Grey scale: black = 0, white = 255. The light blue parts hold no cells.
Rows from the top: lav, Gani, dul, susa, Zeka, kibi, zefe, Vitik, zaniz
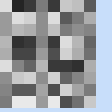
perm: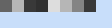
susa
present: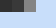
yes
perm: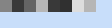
susa
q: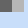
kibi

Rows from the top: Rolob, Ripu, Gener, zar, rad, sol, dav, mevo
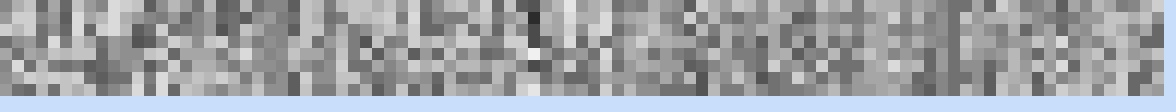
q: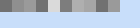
rad
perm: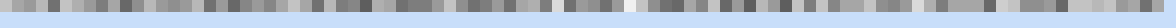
rad
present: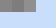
yes
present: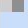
yes
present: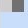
yes

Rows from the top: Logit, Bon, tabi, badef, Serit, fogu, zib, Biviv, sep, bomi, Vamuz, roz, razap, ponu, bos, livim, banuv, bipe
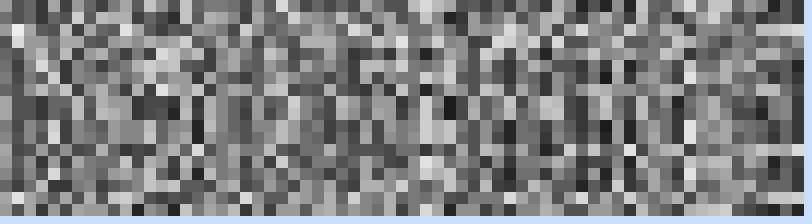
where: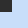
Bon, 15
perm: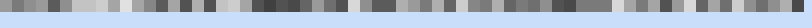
banuv

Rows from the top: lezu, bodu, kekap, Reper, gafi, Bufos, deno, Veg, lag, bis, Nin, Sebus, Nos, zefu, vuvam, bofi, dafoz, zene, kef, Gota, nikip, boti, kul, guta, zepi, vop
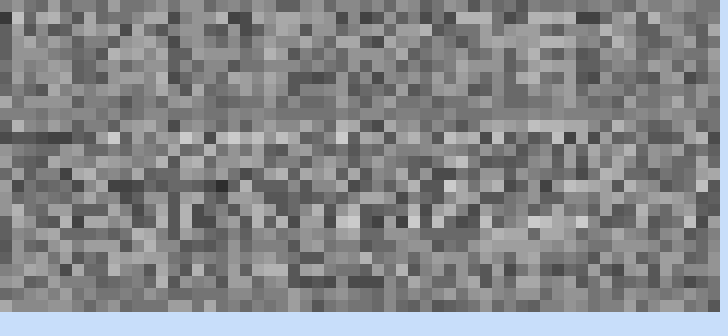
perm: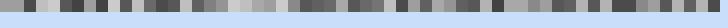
kef
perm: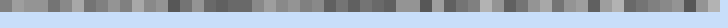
gafi
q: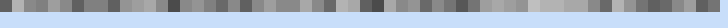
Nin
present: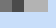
yes

